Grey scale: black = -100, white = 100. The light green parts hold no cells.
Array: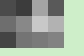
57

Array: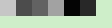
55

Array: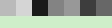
67

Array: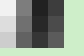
89

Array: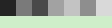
70

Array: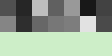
77

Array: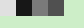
76

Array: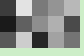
78
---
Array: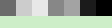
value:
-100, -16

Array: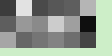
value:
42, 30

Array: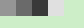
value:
76, 17

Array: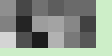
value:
-17, 66

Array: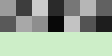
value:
-24, -30

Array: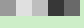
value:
-18, 20

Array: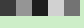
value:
-10, -54

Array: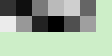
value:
-21, 84
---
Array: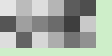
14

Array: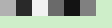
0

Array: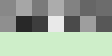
-32

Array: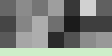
19

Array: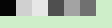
-12

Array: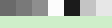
81

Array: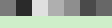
-19
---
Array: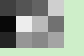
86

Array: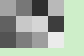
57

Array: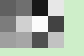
63

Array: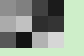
51

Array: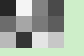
30

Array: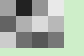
38

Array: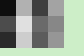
76
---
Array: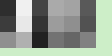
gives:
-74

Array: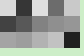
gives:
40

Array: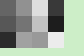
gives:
20

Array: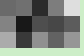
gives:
13

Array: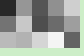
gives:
67

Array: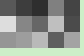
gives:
45

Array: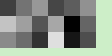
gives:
-61
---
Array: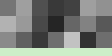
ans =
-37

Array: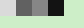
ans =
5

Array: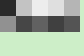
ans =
86

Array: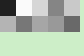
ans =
68

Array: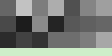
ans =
-2

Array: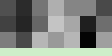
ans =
-8

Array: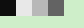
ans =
44

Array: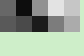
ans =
14

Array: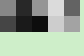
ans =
17

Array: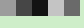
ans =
-86
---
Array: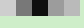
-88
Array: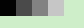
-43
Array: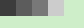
-27
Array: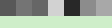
-69
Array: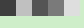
-34
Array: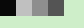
50
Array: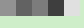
-2
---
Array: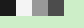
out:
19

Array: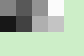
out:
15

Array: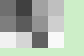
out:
27

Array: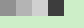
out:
63

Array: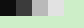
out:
45

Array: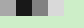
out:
1

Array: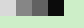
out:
-24

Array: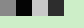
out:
57

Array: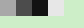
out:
-86

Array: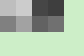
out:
-45
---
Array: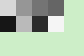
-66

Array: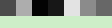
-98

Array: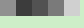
-36

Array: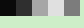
30

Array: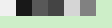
-31

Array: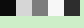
-3

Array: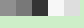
-59

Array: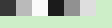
96

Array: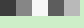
94
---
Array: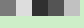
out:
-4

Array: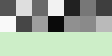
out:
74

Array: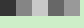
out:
4

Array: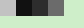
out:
-65

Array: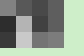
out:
2

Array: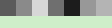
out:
19
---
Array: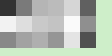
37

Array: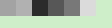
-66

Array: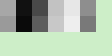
-27

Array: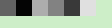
36

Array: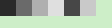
37

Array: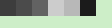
-23

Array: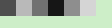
-11

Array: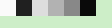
73

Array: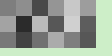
-11

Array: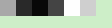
-94
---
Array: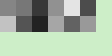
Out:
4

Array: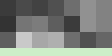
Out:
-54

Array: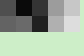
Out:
-38

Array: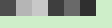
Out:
-40

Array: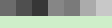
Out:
-16

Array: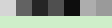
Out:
67

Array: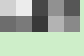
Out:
64

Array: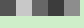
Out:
-35

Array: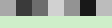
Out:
32
